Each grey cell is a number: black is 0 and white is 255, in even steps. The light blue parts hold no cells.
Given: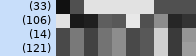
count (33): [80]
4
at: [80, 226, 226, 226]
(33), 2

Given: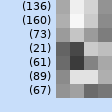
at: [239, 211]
(136), 2
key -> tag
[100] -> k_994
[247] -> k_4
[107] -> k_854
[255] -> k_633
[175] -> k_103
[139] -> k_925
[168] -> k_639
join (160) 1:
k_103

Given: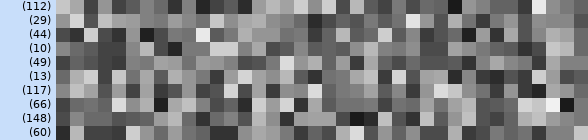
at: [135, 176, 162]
(44), 35
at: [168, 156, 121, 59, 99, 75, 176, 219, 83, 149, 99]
(60), 15
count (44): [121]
3
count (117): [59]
5
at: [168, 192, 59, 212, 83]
(13), 22

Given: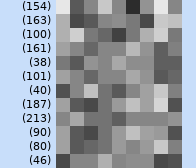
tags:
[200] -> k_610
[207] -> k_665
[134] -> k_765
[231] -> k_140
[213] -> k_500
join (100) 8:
k_665
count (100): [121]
3
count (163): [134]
1
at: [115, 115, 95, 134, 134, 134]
(213), 3
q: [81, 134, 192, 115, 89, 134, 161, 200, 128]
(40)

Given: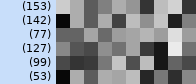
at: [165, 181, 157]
(77), 6
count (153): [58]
0
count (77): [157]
3

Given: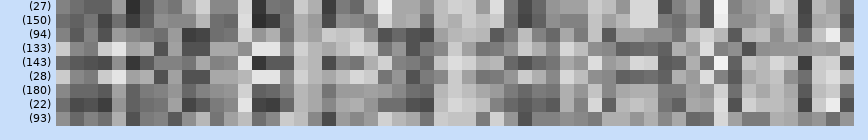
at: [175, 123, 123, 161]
(180), 43
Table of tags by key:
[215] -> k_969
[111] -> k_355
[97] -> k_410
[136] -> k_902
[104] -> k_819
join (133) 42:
k_819
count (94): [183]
4

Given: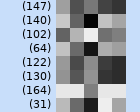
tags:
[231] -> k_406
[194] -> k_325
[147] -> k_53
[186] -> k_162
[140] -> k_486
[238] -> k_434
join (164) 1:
k_406
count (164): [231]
4
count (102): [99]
1
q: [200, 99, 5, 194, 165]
(140)
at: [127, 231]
(164), 3
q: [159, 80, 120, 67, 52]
(147)
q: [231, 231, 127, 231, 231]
(164)

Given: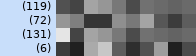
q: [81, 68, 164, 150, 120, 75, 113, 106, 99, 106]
(119)
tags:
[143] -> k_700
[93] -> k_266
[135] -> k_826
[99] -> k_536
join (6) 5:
k_266

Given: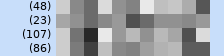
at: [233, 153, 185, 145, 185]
(107), 4
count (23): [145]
3

